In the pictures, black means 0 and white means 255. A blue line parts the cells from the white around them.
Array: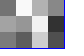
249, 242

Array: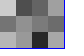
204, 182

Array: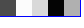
252, 217

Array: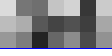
219, 211

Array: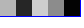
206, 182

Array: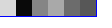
217, 169

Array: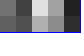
224, 176
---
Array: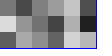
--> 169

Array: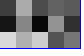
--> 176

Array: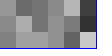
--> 159

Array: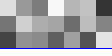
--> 146

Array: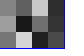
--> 213

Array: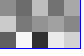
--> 247

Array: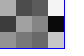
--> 120

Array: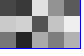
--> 36
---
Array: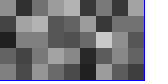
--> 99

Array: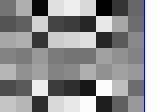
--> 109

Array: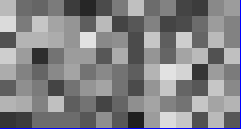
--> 180

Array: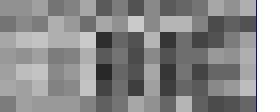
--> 189

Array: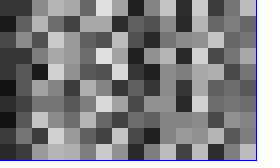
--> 125

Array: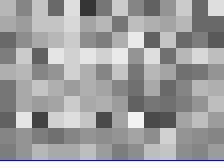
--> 133

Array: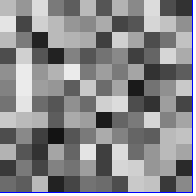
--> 42

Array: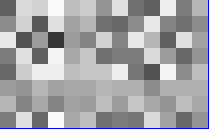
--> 168

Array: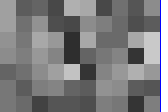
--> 85
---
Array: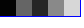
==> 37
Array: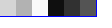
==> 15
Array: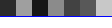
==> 66
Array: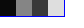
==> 133
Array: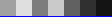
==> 96
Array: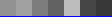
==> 190
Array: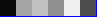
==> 143
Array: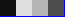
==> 223
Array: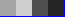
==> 207
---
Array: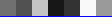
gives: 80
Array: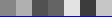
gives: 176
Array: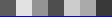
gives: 226
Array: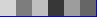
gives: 125
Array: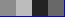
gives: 188
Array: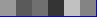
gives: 90
